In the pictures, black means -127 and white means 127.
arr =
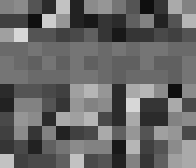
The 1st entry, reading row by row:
2
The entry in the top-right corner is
2
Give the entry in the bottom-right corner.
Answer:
42
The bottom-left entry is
66
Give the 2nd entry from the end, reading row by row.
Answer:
32
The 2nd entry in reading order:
11
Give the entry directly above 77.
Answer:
-84
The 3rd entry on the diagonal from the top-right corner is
-54
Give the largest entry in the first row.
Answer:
66
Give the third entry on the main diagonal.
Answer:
-43
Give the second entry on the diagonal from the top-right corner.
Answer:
-43
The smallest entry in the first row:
-112
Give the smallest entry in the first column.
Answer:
-93
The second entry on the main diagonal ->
-63
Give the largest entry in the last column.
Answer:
54
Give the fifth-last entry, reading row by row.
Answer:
2
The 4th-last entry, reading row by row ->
-74
